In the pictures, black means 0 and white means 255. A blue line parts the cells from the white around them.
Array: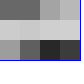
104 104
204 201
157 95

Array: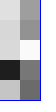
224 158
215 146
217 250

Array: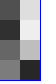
80 222
48 238
102 190

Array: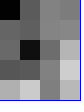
2 91
101 95
105 15

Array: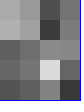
170 153
176 160
95 111

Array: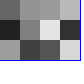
102 147
33 128
157 65

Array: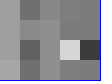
158 112
158 138
158 98

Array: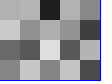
176 181
202 145
105 87

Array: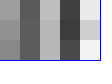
158 90
146 92
136 92
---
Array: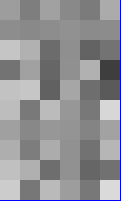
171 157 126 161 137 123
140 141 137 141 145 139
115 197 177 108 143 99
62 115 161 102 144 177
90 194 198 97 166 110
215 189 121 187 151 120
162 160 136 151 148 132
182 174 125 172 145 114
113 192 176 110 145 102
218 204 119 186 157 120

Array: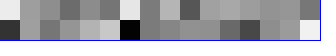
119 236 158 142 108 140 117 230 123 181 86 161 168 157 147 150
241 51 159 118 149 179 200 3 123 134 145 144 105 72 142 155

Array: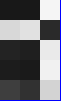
245 24 24
42 216 225
234 35 31
241 28 26
211 62 49

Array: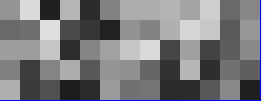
135 148 218 32 181 43 130 173 173 180 163 207 105
150 105 111 223 74 54 33 147 131 176 213 200 90
137 158 157 198 45 132 161 198 217 69 160 67 93
94 128 61 132 173 88 148 144 102 50 183 46 113
31 175 58 80 29 42 155 112 116 42 43 88 136

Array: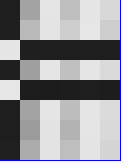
216 30 163 229 190 229
205 31 186 228 206 230
30 229 31 30 30 30
218 31 159 229 192 229
29 230 29 28 29 30
219 30 163 229 189 229
217 30 155 227 179 229
212 32 172 227 190 228

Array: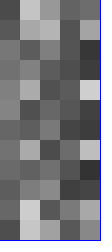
109 75 196 152 99
164 88 168 180 83
55 119 92 127 84
61 113 129 92 78
207 128 171 81 91
65 132 80 103 86
61 102 94 121 69
190 114 170 76 108
51 106 97 112 83
69 93 125 138 64
168 103 205 87 122
136 78 198 161 88

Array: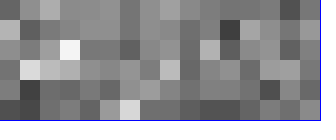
119 101 143 173 139 140 145 117 143 160 137 125 116 117 123 81
152 180 95 122 133 143 143 117 142 137 111 127 63 165 142 118
128 142 124 158 244 120 121 97 136 146 108 178 94 138 147 97
120 115 218 187 176 143 135 148 125 187 104 133 144 108 156 159
105 125 65 109 104 121 104 144 156 132 113 128 127 114 79 135
138 80 72 111 124 100 154 215 111 111 94 83 83 100 124 111
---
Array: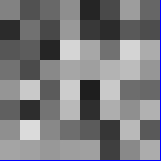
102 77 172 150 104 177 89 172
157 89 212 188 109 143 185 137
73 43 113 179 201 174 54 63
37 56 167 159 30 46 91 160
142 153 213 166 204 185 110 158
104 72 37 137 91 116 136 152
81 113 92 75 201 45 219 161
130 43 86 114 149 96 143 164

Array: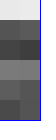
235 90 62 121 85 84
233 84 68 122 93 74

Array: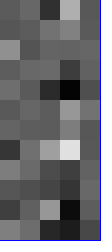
88 90 102 97 79 114 87 88 98 104 93 72
175 129 99 61 4 151 125 224 63 53 12 28
48 114 100 106 43 92 92 159 76 69 151 39
103 92 84 104 90 102 93 112 106 79 96 109
91 86 144 93 110 89 100 54 125 86 63 127

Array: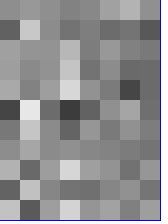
144 88 121 107 107 111 125 116 150 117 158
179 116 129 106 70 165 145 124 114 145 128
161 108 152 140 123 144 122 131 147 134 162
136 126 125 115 146 98 150 135 159 112 149
130 115 183 196 215 60 100 144 214 115 211
143 140 147 146 158 108 139 139 157 134 158
152 200 148 138 130 231 197 166 105 193 90
142 97 160 158 169 69 120 141 178 99 194

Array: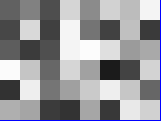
244 58 169 211 102 209
188 192 155 67 198 233
210 65 223 27 238 56
139 116 252 161 202 166
213 245 244 214 160 51
78 64 79 103 117 59
129 217 59 197 238 165
97 71 93 251 50 175

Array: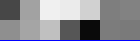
130 122
126 124
209 10
235 86
240 192
162 165
71 143

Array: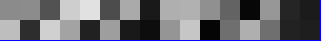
27 30
37 34
151 111
7 175
99 111
144 5
177 198
175 149
25 13
170 25
76 158
225 33
206 163
82 208
140 45
139 190
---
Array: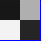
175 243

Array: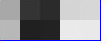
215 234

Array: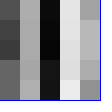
163 228 5 166 101

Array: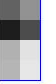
146 29

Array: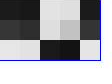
27 194 25

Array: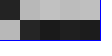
191 31
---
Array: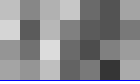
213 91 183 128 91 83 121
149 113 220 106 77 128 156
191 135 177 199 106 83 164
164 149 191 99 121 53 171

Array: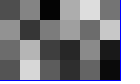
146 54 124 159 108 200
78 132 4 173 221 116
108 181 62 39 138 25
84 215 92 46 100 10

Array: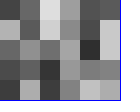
179 90 208 138 75 201
75 96 53 152 124 130
68 103 222 158 82 90
103 144 111 165 47 201
61 173 61 130 193 173

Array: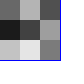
27 65 158
104 180 80
195 229 123

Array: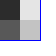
88 195
44 229

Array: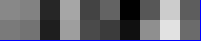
122 115 30 158 74 59 16 143 226 107
136 130 38 166 67 99 1 87 204 93
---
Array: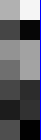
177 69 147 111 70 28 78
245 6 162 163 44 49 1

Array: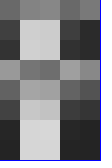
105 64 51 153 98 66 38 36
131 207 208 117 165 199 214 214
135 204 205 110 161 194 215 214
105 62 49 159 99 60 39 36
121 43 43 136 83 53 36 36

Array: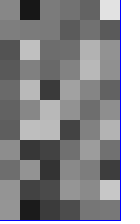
135 126 83 89 106 98 94 141 110 148 149
23 123 192 128 185 135 190 55 147 66 27
123 122 109 105 58 184 187 66 51 74 59
114 91 110 130 161 146 67 112 137 149 76
99 113 178 184 133 110 129 156 125 138 118
226 90 146 144 98 142 179 113 61 199 120

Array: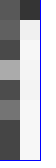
88 96 73 171 76 116 69 69
52 240 247 244 243 247 247 247

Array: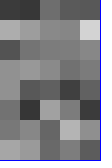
59 173 83 145 145 114 120 166
55 157 116 152 88 54 135 154
110 137 124 138 96 161 102 105
90 134 125 113 64 124 180 125
88 211 135 123 97 59 143 92

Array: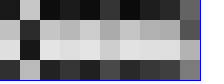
24 193 223 48
199 42 23 186
13 197 228 34
27 184 222 53
13 204 228 32
52 171 206 72
11 197 226 41
29 177 223 55
40 173 222 63
99 83 179 123
